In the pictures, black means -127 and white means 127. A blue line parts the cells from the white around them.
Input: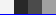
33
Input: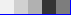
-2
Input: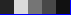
-110
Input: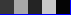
-123
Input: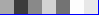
104
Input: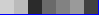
-62
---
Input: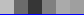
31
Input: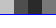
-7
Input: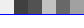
33
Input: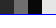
102
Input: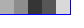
89
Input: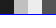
-42
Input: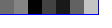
68
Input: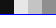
15
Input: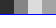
36
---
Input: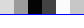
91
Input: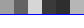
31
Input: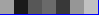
34
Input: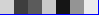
83
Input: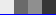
108
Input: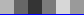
54
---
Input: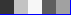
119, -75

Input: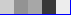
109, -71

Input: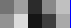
91, -106

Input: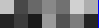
81, -101

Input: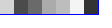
116, -76

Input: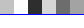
125, -81
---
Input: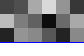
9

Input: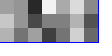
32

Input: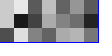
3

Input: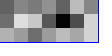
-17

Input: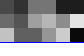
-31

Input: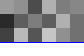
-42
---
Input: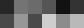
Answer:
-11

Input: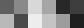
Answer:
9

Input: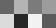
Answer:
52

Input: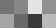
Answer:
7

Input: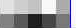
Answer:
78

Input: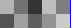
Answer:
-13

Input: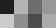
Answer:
52

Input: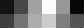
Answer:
-55
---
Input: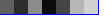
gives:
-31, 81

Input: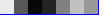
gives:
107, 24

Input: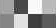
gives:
35, -35

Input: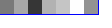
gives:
-5, 19

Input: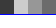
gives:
-69, -19

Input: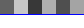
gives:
-29, 36

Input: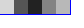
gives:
87, 56

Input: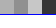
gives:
49, -74

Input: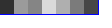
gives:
-79, -57

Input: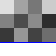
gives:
95, -17
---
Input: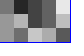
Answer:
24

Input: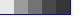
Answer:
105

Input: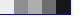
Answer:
109

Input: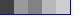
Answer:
-61

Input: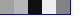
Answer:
34

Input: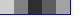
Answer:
78

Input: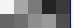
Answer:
-25
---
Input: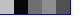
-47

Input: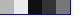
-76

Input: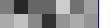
-77

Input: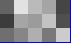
-58

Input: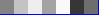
-17

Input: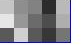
-72

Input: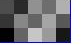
-104
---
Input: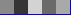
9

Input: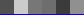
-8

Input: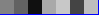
41

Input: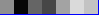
35

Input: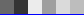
61

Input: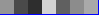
21

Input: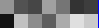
65
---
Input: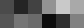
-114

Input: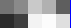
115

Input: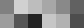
70

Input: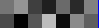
-115

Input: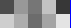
-19

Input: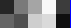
78

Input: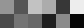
-96

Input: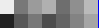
-27
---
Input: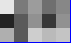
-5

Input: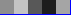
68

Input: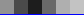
-53

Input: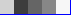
-66

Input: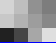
62

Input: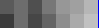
-18

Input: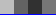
-28
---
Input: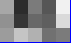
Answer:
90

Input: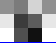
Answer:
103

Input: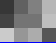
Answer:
63

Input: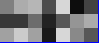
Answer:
44

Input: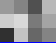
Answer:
36

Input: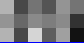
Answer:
-77

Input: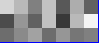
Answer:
116
